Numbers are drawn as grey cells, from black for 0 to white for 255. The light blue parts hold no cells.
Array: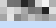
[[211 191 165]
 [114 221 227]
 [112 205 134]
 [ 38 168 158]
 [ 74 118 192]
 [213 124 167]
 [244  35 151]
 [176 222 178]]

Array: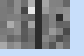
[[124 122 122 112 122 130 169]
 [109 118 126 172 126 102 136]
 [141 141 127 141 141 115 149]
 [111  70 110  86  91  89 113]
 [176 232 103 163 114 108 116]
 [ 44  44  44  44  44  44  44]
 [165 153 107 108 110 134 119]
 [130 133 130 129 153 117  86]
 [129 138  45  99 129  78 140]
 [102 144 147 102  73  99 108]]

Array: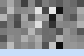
[[135 108 181  88 122  83 126]
 [168 187 125 129 133 143 187]
 [123 133  83  74 132 133 130]
 [ 64 139 166 151 123 175 142]
 [137 146  88 158 182 147 131]
 [ 78 227 167 223 127 172 162]
 [125  71 162 112 108 110  83]
 [107 231  29  51 112 107 194]
 [ 91  18 157 136  81 176  13]
 [116 113 111 131 151 147 147]
 [105 116  87 138 129 141 151]
 [ 78 171 154 177  87 132 144]]

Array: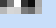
[[ 60 184]
 [130 214]
 [254 211]
 [ 49 123]
 [ 12 108]
 [168 177]]

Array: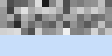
[[176 153 149 145 208]
 [ 77  65 172 108 213]
 [ 97 181  86  43 220]
 [102 225 176 159 118]
 [142 170 153 109  79]
 [220 191  79 141 206]
 [ 27 209 143 111 142]
 [134 199 157  95 147]
 [191 171 113 160 171]
 [ 78  82 168  78 240]
 [135 179 166 147 131]
 [124 204 111 117 127]
 [142 172 145  90 144]
 [146 206 104 124 211]
 [190 182 118 191 148]
 [ 99 142 146 123 195]]

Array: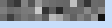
[[111 126 106]
 [ 74 107  64]
 [ 55 113 100]
 [131 122 118]
 [ 84 124 107]
 [153 201 127]
 [116  50  91]
 [109  92 185]
 [104  39 166]
 [102  98 125]
 [191 104  97]
 [ 96 107 128]
 [ 52 137 107]
 [107 107 150]
 [104 133  19]]

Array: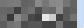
[[117 103 107  93]
 [121 100  57 114]
 [123  63 139 121]
 [ 98 102 115  78]
 [102 112  72  86]
 [137  76  62  87]
 [118 109 230  68]
 [136 104 202  66]
 [139 141  64 114]
 [117  89  91  72]
 [100  97 114  71]]

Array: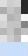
[[222 173 222 211 183 224]
 [205 196 179 195 197 203]
 [211 184 188 195 171 186]
 [ 40  42 243 131 192 253]]

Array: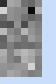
[[ 45 211 108  88 185  97 104 174 163 148 143]
 [166 146 144  81 138 152 126 132 133 144 166]
 [159 137 137 146 123 137 106 167 117 152 157]
 [113 134 115  76 180 114 111 184 177 153 143]
 [104  11  98 140 147 157 108 170 164 210 126]
 [136 176 112 125 132 139 120 145 129 126 134]]
